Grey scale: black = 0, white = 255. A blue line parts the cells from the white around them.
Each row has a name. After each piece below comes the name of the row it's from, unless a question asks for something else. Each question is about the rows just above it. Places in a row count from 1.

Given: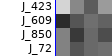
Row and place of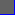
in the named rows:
J_609, 4
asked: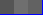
J_609

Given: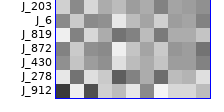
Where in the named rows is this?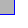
J_278, 10
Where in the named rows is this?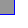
J_872, 9
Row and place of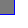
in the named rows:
J_819, 8
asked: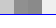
J_872

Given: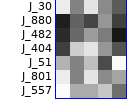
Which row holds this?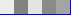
J_801
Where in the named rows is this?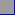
J_482, 3

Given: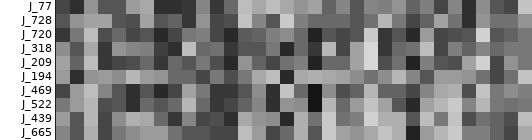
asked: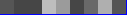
J_665
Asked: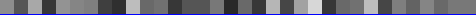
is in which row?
J_318
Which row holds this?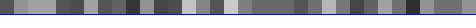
J_728
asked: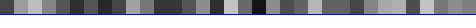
J_469
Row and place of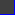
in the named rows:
J_318, 8
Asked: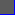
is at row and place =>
J_720, 14

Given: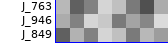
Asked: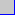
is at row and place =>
J_946, 4
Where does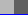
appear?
J_763
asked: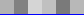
J_849
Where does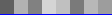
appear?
J_849
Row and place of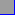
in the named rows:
J_849, 8
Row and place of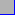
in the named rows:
J_849, 2

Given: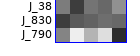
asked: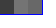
J_38
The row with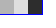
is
J_790
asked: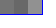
J_38
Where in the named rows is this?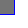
J_38, 3
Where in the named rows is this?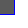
J_830, 2
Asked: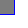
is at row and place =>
J_38, 1

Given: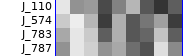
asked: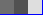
J_787
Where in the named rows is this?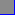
J_787, 9
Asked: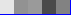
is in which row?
J_110
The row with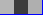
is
J_574
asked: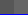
J_783
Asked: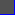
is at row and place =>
J_787, 7
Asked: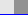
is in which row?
J_110

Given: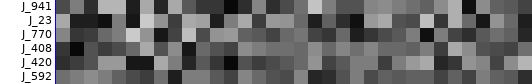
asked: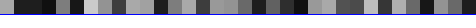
J_23
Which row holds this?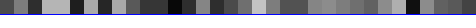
J_941
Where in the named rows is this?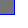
J_770, 18
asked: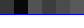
J_420
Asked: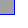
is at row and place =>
J_23, 11

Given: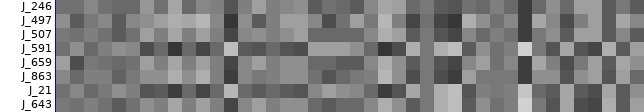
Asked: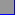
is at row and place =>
J_246, 7
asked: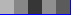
J_497
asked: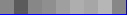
J_497
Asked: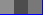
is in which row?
J_863
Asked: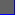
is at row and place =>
J_863, 5

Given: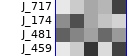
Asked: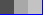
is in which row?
J_174
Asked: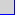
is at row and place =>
J_174, 5

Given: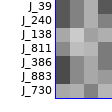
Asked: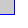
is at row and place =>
J_138, 2
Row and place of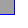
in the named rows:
J_138, 3
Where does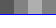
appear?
J_240

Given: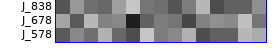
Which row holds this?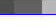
J_578
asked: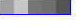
J_838
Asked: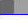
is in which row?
J_838

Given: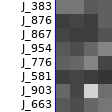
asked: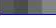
J_954
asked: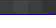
J_581
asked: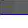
J_383
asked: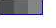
J_954
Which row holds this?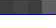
J_876

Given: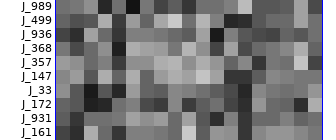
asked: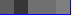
J_989
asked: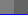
J_931
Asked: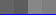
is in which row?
J_33
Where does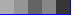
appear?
J_357
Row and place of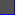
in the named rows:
J_499, 2
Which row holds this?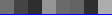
J_172
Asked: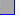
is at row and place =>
J_499, 8

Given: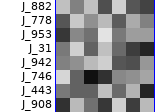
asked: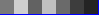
J_31
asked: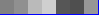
J_942
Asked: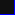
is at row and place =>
J_746, 3
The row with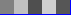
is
J_882
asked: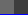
J_31
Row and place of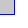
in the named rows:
J_778, 2
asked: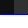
J_746

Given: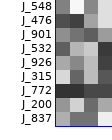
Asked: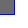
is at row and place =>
J_200, 3
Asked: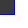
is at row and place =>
J_532, 4
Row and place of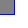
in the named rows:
J_548, 1
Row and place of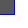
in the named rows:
J_315, 4

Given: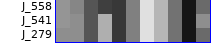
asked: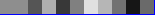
J_279
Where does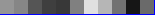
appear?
J_558
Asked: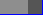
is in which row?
J_279
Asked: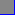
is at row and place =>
J_558, 2

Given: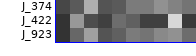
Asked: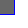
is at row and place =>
J_923, 2
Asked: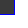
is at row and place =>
J_422, 10
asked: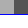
J_374
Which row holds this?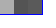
J_374

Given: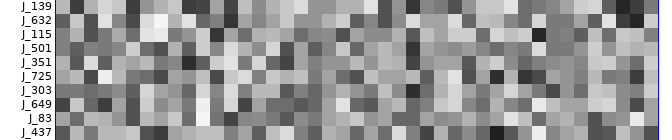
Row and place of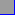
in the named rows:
J_501, 30
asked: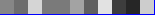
J_632
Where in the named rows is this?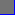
J_83, 12
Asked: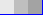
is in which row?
J_649
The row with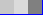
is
J_725
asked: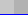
J_725
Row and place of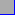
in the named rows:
J_115, 5

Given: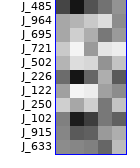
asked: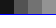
J_485
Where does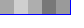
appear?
J_695

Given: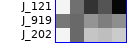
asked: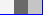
J_202
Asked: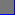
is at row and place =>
J_919, 1
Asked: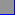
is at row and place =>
J_919, 3
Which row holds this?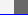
J_202
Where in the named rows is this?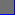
J_121, 2
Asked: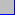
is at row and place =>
J_202, 4

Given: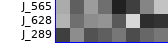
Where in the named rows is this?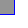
J_628, 4
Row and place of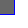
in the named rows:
J_289, 7
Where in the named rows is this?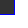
J_628, 8
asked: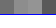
J_628

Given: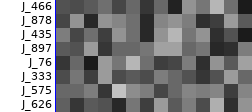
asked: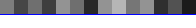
J_435
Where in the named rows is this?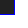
J_466, 9
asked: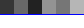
J_466
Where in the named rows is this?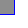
J_575, 6
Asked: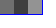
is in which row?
J_435
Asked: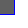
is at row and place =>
J_626, 1

